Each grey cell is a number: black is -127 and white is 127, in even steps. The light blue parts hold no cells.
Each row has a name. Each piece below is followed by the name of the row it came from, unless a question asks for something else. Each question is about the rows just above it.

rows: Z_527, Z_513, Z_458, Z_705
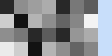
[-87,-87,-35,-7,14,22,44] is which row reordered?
Z_458
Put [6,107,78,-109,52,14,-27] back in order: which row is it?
Z_705
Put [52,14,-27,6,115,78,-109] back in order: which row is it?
Z_513
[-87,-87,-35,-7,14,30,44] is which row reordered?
Z_527
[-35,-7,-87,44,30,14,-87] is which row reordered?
Z_527
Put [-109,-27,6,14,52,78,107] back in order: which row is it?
Z_705

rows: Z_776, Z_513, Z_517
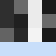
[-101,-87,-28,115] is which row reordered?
Z_517
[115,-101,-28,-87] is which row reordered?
Z_517
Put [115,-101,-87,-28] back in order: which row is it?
Z_517
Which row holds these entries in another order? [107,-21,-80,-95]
Z_513
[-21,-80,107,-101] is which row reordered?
Z_776

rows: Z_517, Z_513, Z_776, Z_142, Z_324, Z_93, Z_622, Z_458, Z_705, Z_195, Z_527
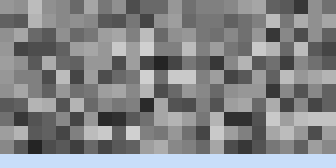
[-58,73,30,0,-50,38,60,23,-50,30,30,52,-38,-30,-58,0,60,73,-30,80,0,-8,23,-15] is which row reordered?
Z_195
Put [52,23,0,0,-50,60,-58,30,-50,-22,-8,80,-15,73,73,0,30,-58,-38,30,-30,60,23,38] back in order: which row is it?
Z_93
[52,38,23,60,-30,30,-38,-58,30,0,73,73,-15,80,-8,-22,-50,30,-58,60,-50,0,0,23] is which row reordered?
Z_93
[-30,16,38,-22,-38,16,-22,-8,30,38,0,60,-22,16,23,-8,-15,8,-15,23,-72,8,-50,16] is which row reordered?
Z_776
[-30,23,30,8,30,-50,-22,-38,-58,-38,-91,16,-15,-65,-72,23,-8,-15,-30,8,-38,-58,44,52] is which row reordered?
Z_324

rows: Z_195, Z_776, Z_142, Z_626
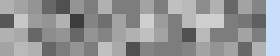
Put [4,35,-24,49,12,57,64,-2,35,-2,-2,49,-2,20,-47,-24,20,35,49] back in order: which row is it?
Z_195
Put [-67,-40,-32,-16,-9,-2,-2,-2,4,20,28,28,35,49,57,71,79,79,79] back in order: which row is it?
Z_776
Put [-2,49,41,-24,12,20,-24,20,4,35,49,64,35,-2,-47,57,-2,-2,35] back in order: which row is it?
Z_142
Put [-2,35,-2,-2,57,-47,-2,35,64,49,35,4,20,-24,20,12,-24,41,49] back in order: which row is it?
Z_142
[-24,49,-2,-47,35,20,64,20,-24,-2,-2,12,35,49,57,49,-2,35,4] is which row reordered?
Z_195
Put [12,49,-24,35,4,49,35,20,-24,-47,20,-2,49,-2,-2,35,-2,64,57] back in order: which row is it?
Z_195

